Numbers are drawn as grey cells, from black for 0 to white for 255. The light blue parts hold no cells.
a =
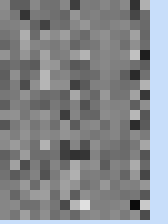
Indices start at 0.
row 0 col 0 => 142
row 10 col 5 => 120
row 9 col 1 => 122
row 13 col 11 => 133
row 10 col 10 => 135
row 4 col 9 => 120
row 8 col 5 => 143
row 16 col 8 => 137
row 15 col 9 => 131
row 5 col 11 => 131
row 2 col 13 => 116
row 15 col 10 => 103
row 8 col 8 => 90
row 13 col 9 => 119
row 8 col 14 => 178
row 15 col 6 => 62
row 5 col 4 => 164
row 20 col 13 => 11
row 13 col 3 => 127
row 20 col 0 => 134
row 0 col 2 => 94
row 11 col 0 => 143
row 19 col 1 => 102
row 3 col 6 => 158
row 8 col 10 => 129
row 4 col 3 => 133
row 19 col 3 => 156
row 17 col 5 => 123
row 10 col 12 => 132
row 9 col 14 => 55
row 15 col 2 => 156
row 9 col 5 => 111
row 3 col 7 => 120
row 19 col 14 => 87
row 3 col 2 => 174
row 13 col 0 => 141
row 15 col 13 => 130
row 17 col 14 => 70

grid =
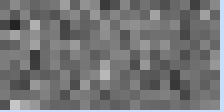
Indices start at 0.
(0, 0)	104
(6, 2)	133
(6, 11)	117
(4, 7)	154
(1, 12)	112
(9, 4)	128
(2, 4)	107
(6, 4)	107
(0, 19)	64
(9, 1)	106
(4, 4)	106
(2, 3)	176
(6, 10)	161
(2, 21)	122
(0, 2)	116
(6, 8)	118
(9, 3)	112
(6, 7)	102
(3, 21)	114
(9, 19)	109
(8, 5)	110
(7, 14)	90
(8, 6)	125
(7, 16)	103
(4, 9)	121
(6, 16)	85
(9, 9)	113
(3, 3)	144
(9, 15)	122
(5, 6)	94
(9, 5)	109
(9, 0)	121
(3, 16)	112
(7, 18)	119

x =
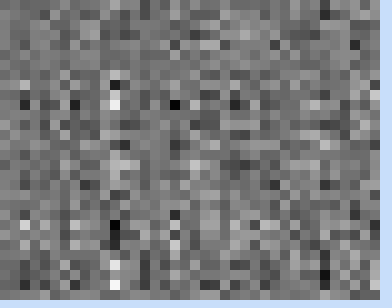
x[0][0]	106
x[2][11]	100
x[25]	[118, 120, 126, 99, 87, 127, 111, 111, 111, 111, 149, 121, 87, 128, 75, 109, 96, 166, 97, 114, 105, 115, 156, 135, 119, 113, 100, 138, 92, 165, 101, 119, 52, 132, 124, 170, 124, 127]
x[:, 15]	[113, 109, 119, 112, 125, 101, 118, 124, 108, 105, 141, 121, 121, 129, 123, 124, 120, 116, 126, 120, 114, 126, 97, 124, 100, 109, 121, 110, 119, 119]
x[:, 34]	[131, 106, 143, 137, 137, 137, 139, 96, 118, 118, 72, 83, 88, 73, 116, 110, 121, 113, 112, 118, 134, 126, 160, 100, 165, 124, 112, 162, 105, 134]
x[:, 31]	[129, 108, 109, 70, 127, 118, 99, 139, 126, 99, 181, 121, 96, 171, 125, 126, 172, 146, 131, 148, 96, 114, 105, 102, 70, 119, 154, 95, 119, 126]
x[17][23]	81
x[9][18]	122
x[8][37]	70
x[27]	[112, 99, 79, 92, 104, 126, 91, 137, 85, 117, 101, 149, 134, 132, 66, 110, 113, 166, 131, 106, 119, 119, 124, 138, 136, 108, 94, 77, 124, 135, 92, 95, 17, 116, 162, 102, 113, 169]
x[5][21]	123
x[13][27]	107
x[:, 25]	[108, 133, 131, 144, 125, 108, 128, 115, 98, 116, 162, 129, 154, 115, 149, 131, 84, 129, 120, 118, 109, 154, 73, 152, 83, 113, 118, 108, 134, 113]
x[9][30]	115
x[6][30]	98
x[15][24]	117
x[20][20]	134
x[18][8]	57
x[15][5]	107
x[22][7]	189
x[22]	[113, 127, 209, 115, 170, 126, 91, 189, 148, 136, 112, 4, 108, 154, 150, 97, 120, 189, 106, 111, 161, 162, 108, 181, 130, 73, 184, 169, 102, 158, 90, 105, 147, 142, 160, 133, 117, 49]
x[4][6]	89
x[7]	[106, 120, 99, 112, 93, 117, 154, 90, 101, 98, 141, 185, 149, 118, 98, 124, 106, 115, 122, 146, 95, 86, 123, 82, 86, 115, 88, 103, 127, 128, 145, 139, 94, 114, 96, 150, 117, 148]
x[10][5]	83
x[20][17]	140
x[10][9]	100
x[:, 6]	[135, 104, 98, 85, 89, 113, 98, 154, 92, 142, 159, 134, 75, 161, 97, 131, 161, 137, 104, 102, 100, 79, 91, 75, 96, 111, 166, 91, 154, 115]
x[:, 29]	[149, 140, 106, 85, 96, 145, 111, 128, 155, 115, 108, 114, 94, 134, 106, 103, 158, 125, 117, 150, 96, 84, 158, 77, 131, 165, 160, 135, 122, 111]
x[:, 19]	[137, 90, 117, 62, 132, 120, 108, 146, 110, 111, 179, 110, 65, 160, 120, 129, 194, 156, 127, 136, 98, 112, 111, 85, 78, 114, 157, 106, 130, 137]
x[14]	[140, 118, 120, 143, 133, 101, 97, 107, 156, 142, 126, 80, 48, 120, 134, 123, 117, 55, 84, 120, 146, 171, 110, 125, 137, 149, 148, 146, 90, 106, 98, 125, 186, 152, 116, 94, 101, 67]
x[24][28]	116
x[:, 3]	[103, 102, 131, 126, 128, 109, 120, 112, 113, 108, 141, 117, 118, 124, 143, 120, 105, 124, 107, 118, 112, 134, 115, 133, 103, 99, 107, 92, 104, 128]
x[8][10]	153
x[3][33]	124
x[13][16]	116
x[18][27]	52

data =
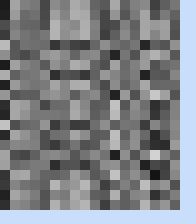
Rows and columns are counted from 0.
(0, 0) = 27
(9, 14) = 148
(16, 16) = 63
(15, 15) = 210
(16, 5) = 45
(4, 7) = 65
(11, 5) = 119
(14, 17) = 154
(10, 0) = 45
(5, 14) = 152
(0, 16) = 95
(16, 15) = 72
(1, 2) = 106
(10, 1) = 165
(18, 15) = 130
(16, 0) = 160
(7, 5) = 47
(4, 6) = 88
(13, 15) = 41
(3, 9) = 126
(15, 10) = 114
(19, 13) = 133
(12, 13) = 114
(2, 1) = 122
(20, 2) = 131
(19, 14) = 139
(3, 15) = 133
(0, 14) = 137
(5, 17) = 87
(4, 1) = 86
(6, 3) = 120
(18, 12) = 128
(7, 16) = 85
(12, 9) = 110
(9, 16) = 160
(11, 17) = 130
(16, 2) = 113
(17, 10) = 107

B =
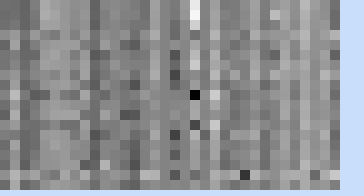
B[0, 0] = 111
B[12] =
[137, 153, 112, 110, 121, 135, 113, 112, 157, 110, 126, 124, 134, 125, 134, 151, 131, 123, 136, 71, 140, 199, 121, 120, 128, 151, 135, 127, 145, 129, 176, 153, 156, 120]
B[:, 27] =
[148, 187, 128, 150, 139, 101, 134, 170, 129, 149, 130, 129, 127, 140, 131, 146, 141, 142, 137]
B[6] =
[116, 132, 108, 130, 159, 156, 153, 139, 159, 106, 123, 146, 130, 127, 127, 164, 131, 104, 140, 201, 128, 166, 146, 129, 127, 164, 132, 134, 173, 155, 169, 139, 154, 136]
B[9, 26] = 132
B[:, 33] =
[113, 107, 108, 178, 135, 98, 136, 154, 119, 108, 127, 134, 120, 105, 112, 121, 130, 199, 126]
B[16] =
[108, 149, 95, 128, 146, 147, 154, 154, 93, 100, 178, 129, 111, 81, 127, 141, 131, 134, 133, 155, 130, 146, 106, 119, 136, 141, 110, 141, 147, 128, 181, 158, 148, 130]
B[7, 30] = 161
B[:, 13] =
[123, 127, 117, 112, 93, 118, 127, 112, 82, 125, 113, 87, 125, 108, 96, 92, 81, 110, 97]
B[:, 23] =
[123, 123, 126, 138, 113, 132, 129, 161, 128, 109, 117, 111, 120, 154, 122, 133, 119, 170, 114]
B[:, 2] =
[100, 101, 101, 116, 102, 104, 108, 116, 101, 121, 105, 101, 112, 104, 103, 103, 95, 147, 104]
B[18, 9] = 109
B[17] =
[143, 179, 147, 162, 132, 120, 165, 137, 169, 122, 138, 148, 139, 110, 180, 177, 131, 87, 135, 108, 128, 173, 156, 170, 52, 177, 149, 142, 168, 173, 169, 106, 172, 199]
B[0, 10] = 133
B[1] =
[108, 111, 101, 120, 172, 164, 150, 140, 149, 100, 127, 140, 129, 127, 112, 158, 131, 120, 149, 246, 130, 162, 129, 123, 137, 158, 124, 187, 165, 143, 176, 150, 143, 107]
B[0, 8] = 145
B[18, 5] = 156
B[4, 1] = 161
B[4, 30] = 174
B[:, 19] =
[233, 246, 207, 112, 164, 184, 201, 138, 155, 2, 164, 167, 71, 177, 158, 155, 155, 108, 150]
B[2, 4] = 161
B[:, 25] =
[160, 158, 156, 170, 142, 158, 164, 171, 145, 137, 146, 136, 151, 166, 141, 154, 141, 177, 140]
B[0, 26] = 125
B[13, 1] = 121
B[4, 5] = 155
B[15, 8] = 137
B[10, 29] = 138
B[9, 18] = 127
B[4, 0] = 102

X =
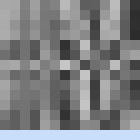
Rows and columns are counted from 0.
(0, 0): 168
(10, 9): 69
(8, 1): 136
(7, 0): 141
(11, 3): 84
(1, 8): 115
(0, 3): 159
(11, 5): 115
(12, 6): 73
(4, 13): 125
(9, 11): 121
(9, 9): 63
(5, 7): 84
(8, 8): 176
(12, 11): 79
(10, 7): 121
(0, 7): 155
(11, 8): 176
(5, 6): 59
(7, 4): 137
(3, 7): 155
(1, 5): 118
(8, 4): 122
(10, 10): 162
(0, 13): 53
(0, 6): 185
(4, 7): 99
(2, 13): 48
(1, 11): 182
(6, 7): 151
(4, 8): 190
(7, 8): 196
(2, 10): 175
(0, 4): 122
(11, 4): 150
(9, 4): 126
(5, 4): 155
